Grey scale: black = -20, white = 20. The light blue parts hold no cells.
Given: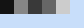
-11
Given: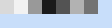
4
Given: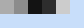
-17
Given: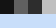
-13
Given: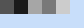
6
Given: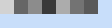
2
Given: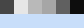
9
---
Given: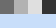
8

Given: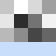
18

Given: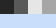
6

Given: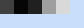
5

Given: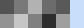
8

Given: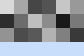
11

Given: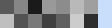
10

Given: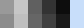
10
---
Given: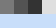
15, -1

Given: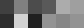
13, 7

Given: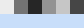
17, 11

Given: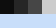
12, -9

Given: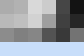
14, 13

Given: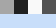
19, 6
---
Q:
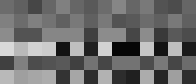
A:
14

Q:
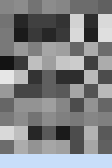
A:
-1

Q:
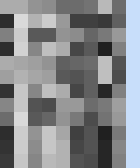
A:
-13

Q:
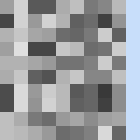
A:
-8

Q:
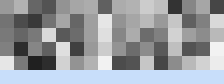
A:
-1

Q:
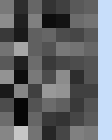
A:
-8

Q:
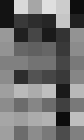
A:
2
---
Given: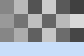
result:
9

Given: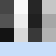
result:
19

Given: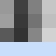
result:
-10

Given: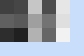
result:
-9

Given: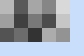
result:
-6

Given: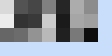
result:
-7

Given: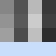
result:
-7

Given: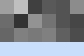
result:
10

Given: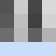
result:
12

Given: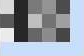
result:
-14
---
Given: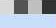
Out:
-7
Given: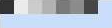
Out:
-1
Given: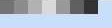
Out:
4
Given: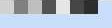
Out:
16
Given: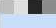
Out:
15
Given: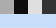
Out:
-18
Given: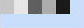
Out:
-5
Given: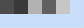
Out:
8
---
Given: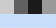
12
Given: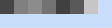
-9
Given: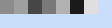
2
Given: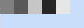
0
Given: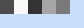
-8
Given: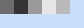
-3
